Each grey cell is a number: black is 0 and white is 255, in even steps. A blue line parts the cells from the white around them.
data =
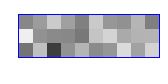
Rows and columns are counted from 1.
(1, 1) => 135
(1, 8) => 145
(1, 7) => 151
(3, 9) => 162
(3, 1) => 116
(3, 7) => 150
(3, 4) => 146
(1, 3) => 203
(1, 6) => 202

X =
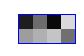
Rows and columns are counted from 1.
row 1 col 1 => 30
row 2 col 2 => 176
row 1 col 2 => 108
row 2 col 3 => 196

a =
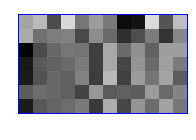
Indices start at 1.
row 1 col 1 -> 165
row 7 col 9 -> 148
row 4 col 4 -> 106
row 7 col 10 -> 108
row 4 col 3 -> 98
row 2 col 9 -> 77
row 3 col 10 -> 98
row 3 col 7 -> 168
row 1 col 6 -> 156
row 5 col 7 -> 185
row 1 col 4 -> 216
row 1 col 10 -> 219
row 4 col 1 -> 26
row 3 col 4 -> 118
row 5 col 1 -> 28
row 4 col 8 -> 70
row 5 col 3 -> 104
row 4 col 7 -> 168
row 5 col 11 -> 163
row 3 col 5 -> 116
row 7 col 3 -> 101
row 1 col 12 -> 189

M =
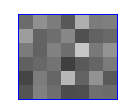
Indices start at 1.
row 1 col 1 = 108
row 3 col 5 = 198
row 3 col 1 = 123
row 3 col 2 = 98
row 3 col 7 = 147
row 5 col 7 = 89
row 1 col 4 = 88
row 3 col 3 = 129
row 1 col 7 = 127
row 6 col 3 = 110
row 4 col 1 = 96
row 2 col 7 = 105
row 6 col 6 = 111
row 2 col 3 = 110

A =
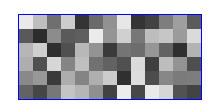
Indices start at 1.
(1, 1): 234
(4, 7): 98
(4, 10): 63
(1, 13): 91
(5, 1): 137
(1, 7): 145
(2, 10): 189
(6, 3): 119
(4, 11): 189
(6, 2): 70
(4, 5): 191
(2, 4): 90
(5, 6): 175
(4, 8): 80
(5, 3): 58
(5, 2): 152
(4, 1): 174
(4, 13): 78
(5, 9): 222
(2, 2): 44
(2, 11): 198
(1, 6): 106
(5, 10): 77
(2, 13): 218
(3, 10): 150
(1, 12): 159

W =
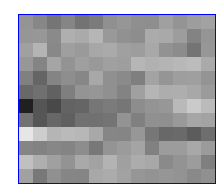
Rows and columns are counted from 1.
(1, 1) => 148
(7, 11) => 151
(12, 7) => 171
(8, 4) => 96
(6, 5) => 148
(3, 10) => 168
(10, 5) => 141
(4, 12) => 184
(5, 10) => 163
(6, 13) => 168
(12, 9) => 150
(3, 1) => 160
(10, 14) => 155
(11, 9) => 172
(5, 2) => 101
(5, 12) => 158
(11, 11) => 138
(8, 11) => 143
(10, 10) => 129
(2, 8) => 145
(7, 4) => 99
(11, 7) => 179
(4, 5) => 159
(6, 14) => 155
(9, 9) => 151
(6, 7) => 144
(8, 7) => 116
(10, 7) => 148
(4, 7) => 160
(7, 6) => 118
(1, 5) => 115
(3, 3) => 136
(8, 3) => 103
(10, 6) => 120
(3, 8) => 160
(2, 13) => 131
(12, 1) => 161
